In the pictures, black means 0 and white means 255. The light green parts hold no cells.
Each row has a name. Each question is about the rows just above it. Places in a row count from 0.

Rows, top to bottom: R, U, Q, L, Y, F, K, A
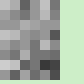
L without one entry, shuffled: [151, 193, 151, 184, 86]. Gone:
[139]
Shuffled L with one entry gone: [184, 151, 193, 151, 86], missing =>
[139]
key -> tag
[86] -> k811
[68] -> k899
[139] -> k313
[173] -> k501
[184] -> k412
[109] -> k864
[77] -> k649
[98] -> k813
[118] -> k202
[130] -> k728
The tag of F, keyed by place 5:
k864
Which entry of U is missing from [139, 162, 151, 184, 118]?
[130]
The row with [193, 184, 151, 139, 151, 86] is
L

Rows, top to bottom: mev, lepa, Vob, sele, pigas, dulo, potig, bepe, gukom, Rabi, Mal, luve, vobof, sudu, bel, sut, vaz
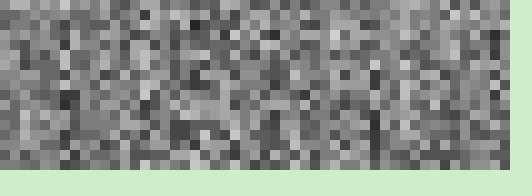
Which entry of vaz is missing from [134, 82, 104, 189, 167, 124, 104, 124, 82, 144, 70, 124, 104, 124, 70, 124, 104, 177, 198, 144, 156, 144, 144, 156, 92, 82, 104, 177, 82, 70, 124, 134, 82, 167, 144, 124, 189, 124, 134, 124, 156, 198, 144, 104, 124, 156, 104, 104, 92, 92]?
[113]
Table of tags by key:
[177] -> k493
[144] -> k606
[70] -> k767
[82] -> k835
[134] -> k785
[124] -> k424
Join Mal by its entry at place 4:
k424
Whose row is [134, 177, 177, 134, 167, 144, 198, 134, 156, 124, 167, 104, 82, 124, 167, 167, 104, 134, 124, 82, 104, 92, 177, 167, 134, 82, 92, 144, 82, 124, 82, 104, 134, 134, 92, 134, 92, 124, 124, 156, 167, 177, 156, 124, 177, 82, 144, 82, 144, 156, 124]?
mev
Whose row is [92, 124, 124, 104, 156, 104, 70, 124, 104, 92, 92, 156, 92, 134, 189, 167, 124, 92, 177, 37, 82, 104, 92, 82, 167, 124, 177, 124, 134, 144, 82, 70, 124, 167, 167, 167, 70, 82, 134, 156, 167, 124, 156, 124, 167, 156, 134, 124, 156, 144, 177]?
Vob

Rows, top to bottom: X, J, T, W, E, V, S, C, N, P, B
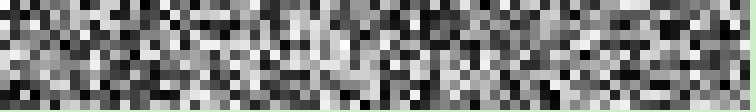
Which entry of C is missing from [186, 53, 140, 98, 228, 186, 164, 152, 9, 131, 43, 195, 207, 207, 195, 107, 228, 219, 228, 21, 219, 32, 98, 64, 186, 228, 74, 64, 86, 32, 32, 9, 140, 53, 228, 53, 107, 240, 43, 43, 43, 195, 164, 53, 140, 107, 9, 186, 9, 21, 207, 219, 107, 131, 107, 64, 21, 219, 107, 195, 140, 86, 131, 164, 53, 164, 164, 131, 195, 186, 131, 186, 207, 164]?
[119]
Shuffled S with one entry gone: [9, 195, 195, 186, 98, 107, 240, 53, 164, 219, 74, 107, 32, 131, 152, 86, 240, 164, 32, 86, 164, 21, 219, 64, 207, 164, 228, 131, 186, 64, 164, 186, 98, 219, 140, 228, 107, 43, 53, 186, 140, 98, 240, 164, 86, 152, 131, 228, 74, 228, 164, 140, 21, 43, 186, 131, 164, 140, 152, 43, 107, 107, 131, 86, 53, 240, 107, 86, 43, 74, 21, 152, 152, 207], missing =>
[176]
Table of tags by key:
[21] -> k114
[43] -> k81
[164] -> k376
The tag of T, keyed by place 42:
k114

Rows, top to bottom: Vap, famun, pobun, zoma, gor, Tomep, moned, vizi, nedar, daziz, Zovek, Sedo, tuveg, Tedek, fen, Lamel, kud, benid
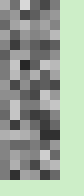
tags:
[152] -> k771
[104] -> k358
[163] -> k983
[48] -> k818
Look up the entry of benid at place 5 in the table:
k358
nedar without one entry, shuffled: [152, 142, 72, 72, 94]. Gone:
[83]
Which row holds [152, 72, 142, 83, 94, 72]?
nedar
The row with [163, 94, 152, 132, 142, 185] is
zoma
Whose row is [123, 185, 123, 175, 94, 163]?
vizi
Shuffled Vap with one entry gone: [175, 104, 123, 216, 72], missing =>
[113]
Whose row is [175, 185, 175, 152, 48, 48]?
Tedek

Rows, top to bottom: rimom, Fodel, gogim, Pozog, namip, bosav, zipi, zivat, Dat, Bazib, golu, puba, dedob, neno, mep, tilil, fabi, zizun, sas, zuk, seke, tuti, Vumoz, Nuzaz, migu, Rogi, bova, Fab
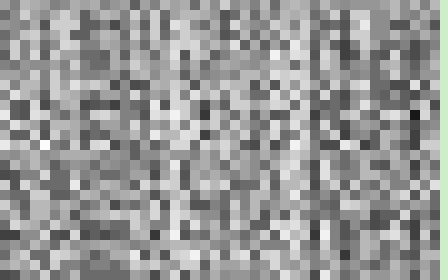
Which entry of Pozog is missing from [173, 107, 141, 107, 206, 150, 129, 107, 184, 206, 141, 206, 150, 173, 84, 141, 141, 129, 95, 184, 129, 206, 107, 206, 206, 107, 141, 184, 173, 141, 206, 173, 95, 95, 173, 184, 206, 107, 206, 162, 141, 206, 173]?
[194]
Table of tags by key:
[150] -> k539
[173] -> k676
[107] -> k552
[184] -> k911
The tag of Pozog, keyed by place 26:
k676
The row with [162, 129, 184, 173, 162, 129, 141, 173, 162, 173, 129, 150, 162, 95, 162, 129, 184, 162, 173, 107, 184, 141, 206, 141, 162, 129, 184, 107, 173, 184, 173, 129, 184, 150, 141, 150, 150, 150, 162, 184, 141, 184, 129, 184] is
rimom
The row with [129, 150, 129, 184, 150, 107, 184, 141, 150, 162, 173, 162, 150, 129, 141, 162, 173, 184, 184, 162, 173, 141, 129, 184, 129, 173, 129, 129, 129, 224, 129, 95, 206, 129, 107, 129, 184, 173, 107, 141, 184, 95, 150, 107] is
migu
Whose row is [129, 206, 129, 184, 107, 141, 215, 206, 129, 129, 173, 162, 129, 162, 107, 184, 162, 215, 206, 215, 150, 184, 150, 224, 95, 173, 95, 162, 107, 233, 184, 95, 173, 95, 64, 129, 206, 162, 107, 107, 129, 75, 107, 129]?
namip
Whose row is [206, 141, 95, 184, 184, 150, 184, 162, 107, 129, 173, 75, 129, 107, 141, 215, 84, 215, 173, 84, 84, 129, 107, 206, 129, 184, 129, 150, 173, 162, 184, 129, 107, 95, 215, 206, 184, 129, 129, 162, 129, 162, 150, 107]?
seke
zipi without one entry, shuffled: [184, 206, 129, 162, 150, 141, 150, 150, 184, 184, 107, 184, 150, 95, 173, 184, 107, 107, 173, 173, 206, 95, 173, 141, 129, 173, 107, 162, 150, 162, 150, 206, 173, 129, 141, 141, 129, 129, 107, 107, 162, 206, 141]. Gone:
[117]

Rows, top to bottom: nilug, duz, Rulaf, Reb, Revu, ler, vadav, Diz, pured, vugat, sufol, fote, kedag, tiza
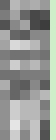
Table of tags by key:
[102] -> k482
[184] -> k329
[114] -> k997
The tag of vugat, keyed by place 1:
k482
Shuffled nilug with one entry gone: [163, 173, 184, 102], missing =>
[154]

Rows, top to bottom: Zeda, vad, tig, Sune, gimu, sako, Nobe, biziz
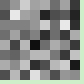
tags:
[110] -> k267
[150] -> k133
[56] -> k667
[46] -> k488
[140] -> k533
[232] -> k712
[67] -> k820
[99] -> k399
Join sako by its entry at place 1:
k399
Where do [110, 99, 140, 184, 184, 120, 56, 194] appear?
sako
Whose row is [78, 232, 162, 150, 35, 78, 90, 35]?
vad
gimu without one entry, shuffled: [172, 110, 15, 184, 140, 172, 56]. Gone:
[67]
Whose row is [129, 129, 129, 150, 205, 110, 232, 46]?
tig
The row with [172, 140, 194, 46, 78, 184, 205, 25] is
Nobe
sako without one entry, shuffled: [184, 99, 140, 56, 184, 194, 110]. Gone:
[120]

